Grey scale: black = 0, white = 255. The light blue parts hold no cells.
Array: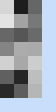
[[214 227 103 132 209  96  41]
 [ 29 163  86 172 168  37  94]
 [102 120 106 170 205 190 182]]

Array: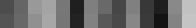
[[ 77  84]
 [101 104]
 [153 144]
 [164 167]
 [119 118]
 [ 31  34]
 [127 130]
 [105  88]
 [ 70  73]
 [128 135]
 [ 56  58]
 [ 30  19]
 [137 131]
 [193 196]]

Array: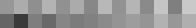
[[151 101]
 [172  58]
 [143 126]
 [179 105]
 [145 134]
 [171 124]
 [135 129]
 [184 139]
 [146 148]
 [181 157]
 [138 149]
 [197 178]
 [127 151]
 [201 175]]

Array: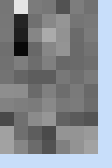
[[118 119 120 111 113 115 142 130  73 161 162]
 [229  36  30   8 126 101 141 126 112 111 134]
 [123 112 134 104 109  93 106 123 139  93 107]
 [119 136 171 135 128  93 128 137 150  74  82]
 [ 82 149 146 148 104 120 109 120  98 148 128]
 [125 117 107 106 106 111 122 123  90 148 147]
 [113 120 123 115 110 122 105 108  83 154 162]]

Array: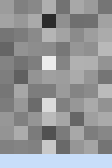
[[156 163 117 101 131 126 118 124 151 148 129]
 [128 152 124 147 115  96 167 152 128 172 132]
 [136 170 138 141 126 148 125 107 149 123 129]
 [175  43 181 139 236 160 125 219 186  81 200]
 [114 144 163 119 132 157 155 128 166 123 105]
 [168 111 139 150 177 171 132 151 102 168 150]
 [155 112 158 144 176 150 139 170 159 125 164]
 [117 162 171 185 147 117 187 146 170 135 116]]

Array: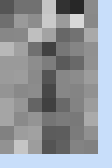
[[ 85 111 135 184 154 155 148 165 165 129 146]
 [113 154 136 161 154 157 137 150 138 157 197]
 [113 141 191 112 141 138 140 100 148 161 157]
 [197 202 163  65 125  84  71  64 117  92  84]
 [ 50 155 103 119  90 135 135 105 123  93  96]
 [ 39 216 114 133 105 140 132 131 121 123 131]
 [138 136 169 144 145 157 145 156 170 144 128]]

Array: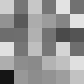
[[207 146 109 224 174  21]
 [118  89 110 118 141 152]
 [199 172 177 191 138 141]
 [118 156 115 119 179 147]
 [227 133  74 213 192 158]
 [113 227  84 110 224 194]]

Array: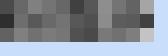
[[ 75  46  98]
 [104 110 128]
 [128  89 113]
 [116 105 123]
 [103 115 118]
 [ 64  88  81]
 [ 87  80  74]
 [142 140 121]
 [116  93 113]
 [ 99  90 126]
 [165  65 195]]

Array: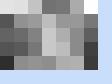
[[227  85  99  84  46]
 [224 145 107  90 141]
 [195 154 130 119 147]
 [114 189 201 200 142]
 [118 151 174 188 173]
 [171 152 139 139 176]
 [254 120  95  64  59]]
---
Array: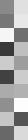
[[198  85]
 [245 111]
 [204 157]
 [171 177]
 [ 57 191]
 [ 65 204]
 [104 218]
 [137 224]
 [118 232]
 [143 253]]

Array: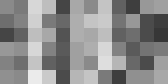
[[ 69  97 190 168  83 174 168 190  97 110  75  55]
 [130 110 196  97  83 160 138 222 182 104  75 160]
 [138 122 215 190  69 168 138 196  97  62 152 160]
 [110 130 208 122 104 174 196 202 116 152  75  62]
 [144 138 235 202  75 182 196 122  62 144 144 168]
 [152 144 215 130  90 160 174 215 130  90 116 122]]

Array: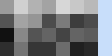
[[ 46 116  54  54 108  32  40]
 [ 17 136  84 100  68 100  92]
 [ 84 163 149  76 123  61  76]
 [155 208 178 163 215 200 185]]

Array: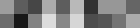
[[108  24 130 220 136 214  77  85 116 171]
 [157  93  70 171  93 185  50 151 151 101]]

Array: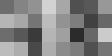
[[109  88  58 181 160  43 103 203]
 [109 132 146 210 167  80  88 152]
 [181 167 117 188 146 125  65 103]
 [188 173  73 173 139 125  80 117]]

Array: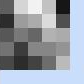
[[ 72  44  66 109 186]
 [115  60 134 134 148]
 [ 87 121 102 178 171]
 [ 44 156 171 219  79]
 [ 94 213 242 194  22]]
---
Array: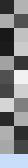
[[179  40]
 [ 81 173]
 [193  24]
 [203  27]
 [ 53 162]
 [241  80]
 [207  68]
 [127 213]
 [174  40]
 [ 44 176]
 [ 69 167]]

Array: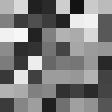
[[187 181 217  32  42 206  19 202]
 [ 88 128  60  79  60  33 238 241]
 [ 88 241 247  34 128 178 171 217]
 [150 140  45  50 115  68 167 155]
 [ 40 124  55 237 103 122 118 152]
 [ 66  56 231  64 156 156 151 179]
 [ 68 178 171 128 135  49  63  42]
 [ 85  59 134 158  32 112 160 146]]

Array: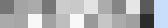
[[ 90 117 164 171 118 204 201 227 172 133 230]
 [ 43 170 167 248 162 190 248 153 198 171 160]]

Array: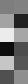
[[129 126]
 [ 33 163]
 [166 236]
 [ 77  13]
 [ 86 198]
 [143  80]]

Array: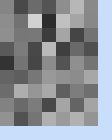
[[137 133  73 107  84 142 183]
 [136 141 114 210  44 192 165]
 [115 143 119 120  60 165  69]
 [ 80  90 124  72 186  63 105]
 [116  51 116  70 140  83 143]
 [167 100  94 119 153 145 140]
 [111 108 174 150 169  95 125]
 [164 130 106 124  73 165 100]
 [148 146  82 117 176 154 177]]

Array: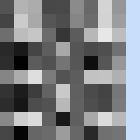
[[150  83 179 172  72  73 139 104 212]
 [157  68 203 169  86  77 134 108 211]
 [189 110 188 198 107  54  92 183 231]
 [113  41  25  69  94 168  85  74  79]
 [150  45   2  92  81 116  86  14  86]
 [176 133 172 222 124  83  93 194 195]
 [119  51  28  61  99 201  96  75  68]
 [122  44  22  77  82 184  97  78  70]
 [184 136 205 219  97  24  95 168 220]
 [116  70   5 102 107 156 103  41 112]]

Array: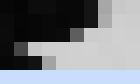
[[203   7   5  12  12   8   8  21 167 200]
 [205  10   6   7   9   7   8  21 172 206]
 [207  11   5   7   9  11  94 204 205 208]
 [208  10  70 199 206 207 208 209 206 207]
 [208   7  10  18 163 207 208 208 208 206]]
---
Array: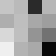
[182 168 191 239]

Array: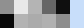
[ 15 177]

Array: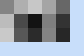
[103 127  43]

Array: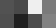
[122  76]

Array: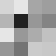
[158 151 152 150]

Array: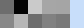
[165 129]
